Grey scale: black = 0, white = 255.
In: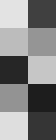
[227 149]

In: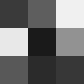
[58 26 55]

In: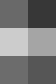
[105 165]

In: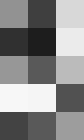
[146  29 187]

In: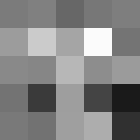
[123 203 183  68  48]

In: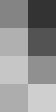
[132  83]

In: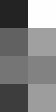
[ 35 160]
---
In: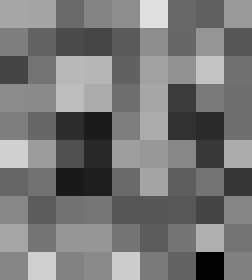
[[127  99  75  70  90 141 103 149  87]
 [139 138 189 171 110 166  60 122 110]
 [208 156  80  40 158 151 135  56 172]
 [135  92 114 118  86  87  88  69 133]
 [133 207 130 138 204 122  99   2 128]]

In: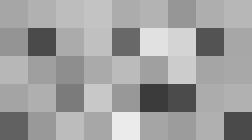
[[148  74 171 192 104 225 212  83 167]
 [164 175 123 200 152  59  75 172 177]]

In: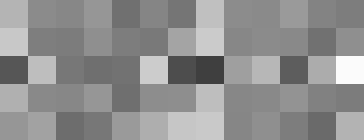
[[200 126 124 143 125 121 164 203 135 139 137 113 143]
 [176 137 135 150 111 141 142 190 135 137 147 129 124]]

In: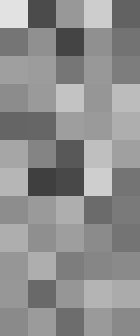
[[117 144  68 144 115]
 [140 154 195 150 188]
 [166 132  88 191 160]
 [141 154 174 107 122]
 [150 174 125 134 138]
 [138 155 109 154 137]]

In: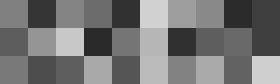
[[ 93 149 200  42 117 182  48  94 105  63]]

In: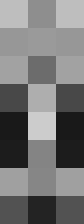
[[151 154 151]
 [ 72 174  72]
 [ 28 132  28]
 [ 82  35  82]]
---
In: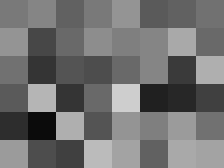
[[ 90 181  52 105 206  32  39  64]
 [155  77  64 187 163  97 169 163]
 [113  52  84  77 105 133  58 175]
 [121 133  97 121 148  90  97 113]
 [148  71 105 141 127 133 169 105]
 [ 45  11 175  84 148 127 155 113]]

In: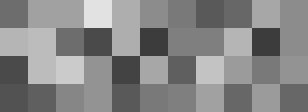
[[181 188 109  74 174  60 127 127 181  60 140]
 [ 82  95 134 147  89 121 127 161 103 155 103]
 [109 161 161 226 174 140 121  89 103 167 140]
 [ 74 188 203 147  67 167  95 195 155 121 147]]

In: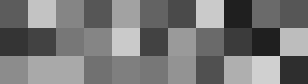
[[ 52  66 119 133 202  66 154 106  59  31 189]
 [ 92 195 133  86 162  99  74 202  31 106  86]
 [140 169 169 113 127 119 147  80 175 208  46]]

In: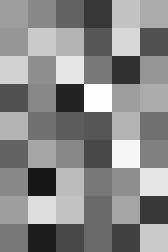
[[ 80 136  35 253 157 171]
 [120  29  72 106  64 202]
 [179 112  93  87 179 112]
 [157 136  99  56 194 171]
 [ 99 165 136  72 245 128]
 [150 202 179  87 216  80]
 [136  22 187 120 142 230]
 [157 222 194 106 165  56]
 [210 142 230 120  49 150]]

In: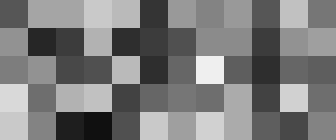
[[201 131  30  16  80 201 159 209 171  94  72 131]
 [146  38  60 178  46  60  80 139 139  60 146 159]
 [125 146  72  80 186  46 102 239  94  46 102  94]
 [ 86 165 165 201 186  52 153 131 153  86 193 118]
 [217 110 178 193  66 102 118 110 171  66 209 110]]

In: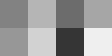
[[151 210  53 239]
 [130 181 108 166]]

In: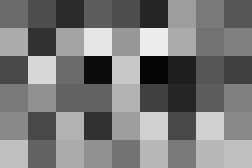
[[107  78  43  92  78  37 158 121  86]
 [121 145  99  99 178  64  37  92 129]
 [ 72 216 107  12 200   4  31  86  64]
 [171  49 164 230 152 237 171 115 129]
 [192  99 171 145 115 184 121 184 192]
 [137  72 178  49 158 208  72 208 137]]

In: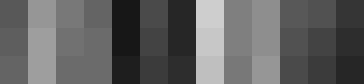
[[100 158 107 107  30  59  45 191 120 150  74  59  38]
 [ 94 158 113 107  23  67  38 199 127 142  81  67  45]
 [ 88 150 120 100  23  74  38 206 127 142  88  81  53]]
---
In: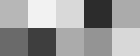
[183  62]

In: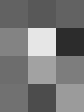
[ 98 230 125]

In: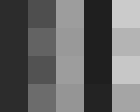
[ 44  99 157  35]

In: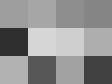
[158 214 162]

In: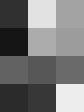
[ 48 172 106]

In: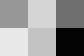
[151 195]

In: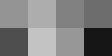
[148 195]

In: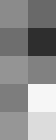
[139  46]
